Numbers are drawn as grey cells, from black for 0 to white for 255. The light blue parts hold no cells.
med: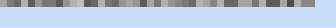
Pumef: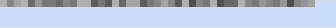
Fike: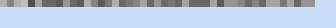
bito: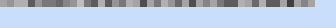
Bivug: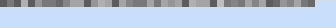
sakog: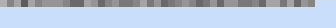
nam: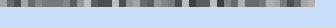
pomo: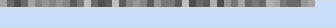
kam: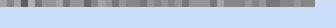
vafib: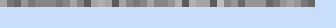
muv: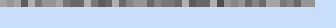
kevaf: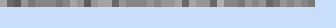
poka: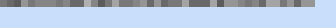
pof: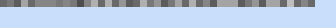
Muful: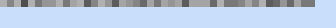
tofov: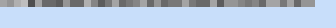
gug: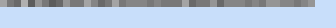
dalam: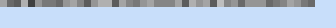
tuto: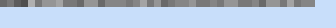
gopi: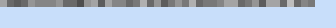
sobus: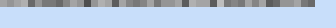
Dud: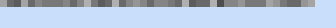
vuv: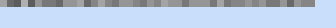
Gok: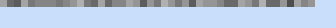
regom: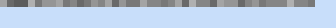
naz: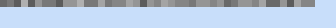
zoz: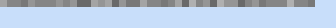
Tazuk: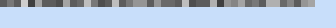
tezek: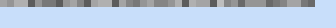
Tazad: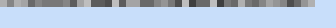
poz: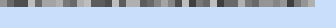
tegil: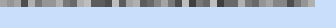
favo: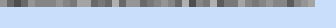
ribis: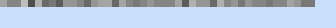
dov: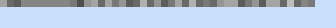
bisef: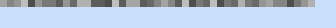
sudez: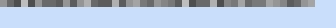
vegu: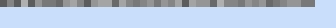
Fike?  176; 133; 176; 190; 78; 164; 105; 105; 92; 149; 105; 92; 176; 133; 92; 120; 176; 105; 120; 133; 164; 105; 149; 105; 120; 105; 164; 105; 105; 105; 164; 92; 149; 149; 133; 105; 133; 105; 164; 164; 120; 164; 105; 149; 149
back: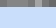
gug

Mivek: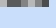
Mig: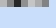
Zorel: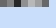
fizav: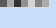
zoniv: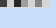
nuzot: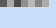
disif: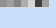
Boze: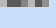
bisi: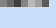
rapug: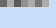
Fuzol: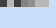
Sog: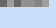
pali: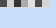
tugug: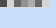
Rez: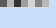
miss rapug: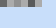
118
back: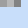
bisi
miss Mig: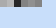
197
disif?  144; 158; 131; 171; 212; 63; 158

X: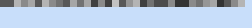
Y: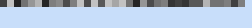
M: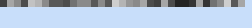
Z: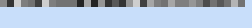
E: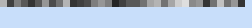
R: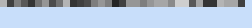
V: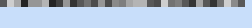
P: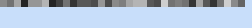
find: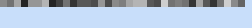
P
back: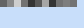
P
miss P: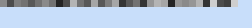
100
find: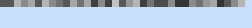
X

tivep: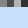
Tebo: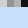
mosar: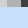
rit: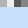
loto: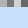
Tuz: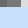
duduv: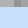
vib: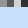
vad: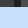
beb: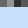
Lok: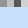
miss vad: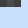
33
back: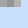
duduv
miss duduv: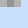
163
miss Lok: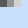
193
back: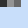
beb
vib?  148; 88; 209; 48
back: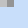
Lok

